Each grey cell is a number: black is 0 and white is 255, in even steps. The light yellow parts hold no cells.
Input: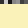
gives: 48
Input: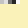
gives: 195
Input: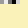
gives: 155
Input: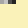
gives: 166
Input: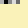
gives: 178
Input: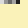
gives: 219
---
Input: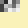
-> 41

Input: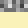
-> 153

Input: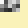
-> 80

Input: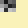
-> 22

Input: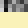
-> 28

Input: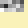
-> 181
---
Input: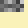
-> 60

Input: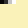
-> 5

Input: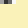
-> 52

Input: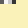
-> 53

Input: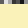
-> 22

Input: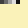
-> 19

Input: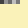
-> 65
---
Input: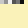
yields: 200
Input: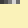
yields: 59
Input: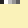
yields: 36
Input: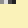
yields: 143
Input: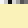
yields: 246
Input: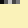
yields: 9
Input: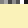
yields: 128
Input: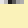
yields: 230
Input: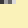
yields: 56
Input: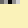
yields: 101
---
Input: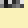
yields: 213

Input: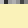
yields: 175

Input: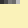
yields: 123

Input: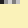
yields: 196

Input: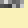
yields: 202

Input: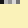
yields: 186
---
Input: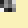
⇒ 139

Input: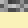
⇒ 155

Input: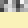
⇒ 89

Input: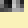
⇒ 26

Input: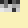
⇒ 106

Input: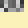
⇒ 177

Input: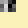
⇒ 175

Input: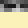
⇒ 77

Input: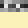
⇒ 201

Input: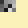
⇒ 146
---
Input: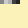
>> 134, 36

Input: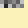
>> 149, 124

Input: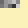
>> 106, 206

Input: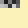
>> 151, 107

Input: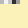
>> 185, 156

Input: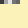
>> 60, 101

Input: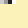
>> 206, 252
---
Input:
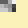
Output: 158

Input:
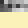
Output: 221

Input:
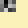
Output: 55

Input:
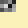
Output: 115

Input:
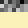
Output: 142

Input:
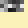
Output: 108
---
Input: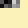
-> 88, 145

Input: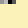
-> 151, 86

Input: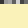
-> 53, 110

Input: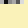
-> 179, 219

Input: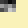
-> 61, 172

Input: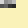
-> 214, 39
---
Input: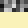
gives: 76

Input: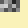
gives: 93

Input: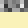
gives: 79

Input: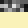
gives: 96

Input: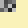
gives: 125

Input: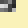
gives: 52

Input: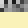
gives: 121
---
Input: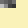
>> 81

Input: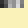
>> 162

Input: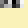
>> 218

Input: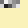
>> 188

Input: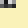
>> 219

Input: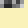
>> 65

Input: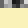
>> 173

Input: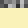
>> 121

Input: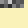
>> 202

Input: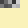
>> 166
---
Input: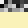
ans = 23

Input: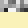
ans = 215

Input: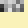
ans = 182

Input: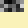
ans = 22

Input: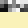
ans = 122

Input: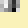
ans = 234

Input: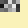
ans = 74

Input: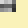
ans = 185
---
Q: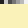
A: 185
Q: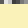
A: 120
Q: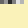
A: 226
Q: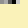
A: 3
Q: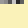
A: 40
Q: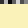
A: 79
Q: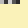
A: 85
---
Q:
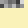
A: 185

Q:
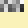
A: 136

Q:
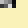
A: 93

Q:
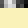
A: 49

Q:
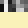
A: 164

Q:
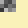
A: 70

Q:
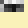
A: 19
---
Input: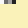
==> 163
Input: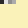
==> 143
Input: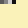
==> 209
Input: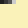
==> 87
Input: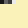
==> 61
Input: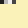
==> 240
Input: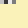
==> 235
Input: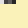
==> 93
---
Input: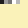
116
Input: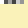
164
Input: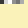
254
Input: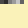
126
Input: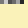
80
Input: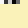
206
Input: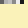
195
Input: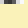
55
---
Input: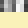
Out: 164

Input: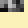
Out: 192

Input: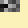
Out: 173

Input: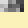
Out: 89

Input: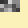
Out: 127

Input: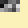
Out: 196
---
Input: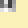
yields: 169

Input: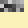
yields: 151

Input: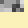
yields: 188

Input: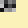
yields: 29

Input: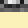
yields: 75

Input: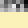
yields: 41

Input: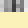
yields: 223

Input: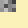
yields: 147
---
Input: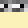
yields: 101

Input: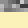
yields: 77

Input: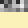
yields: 43

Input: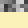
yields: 203

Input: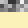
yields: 107

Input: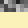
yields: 32

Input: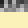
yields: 77
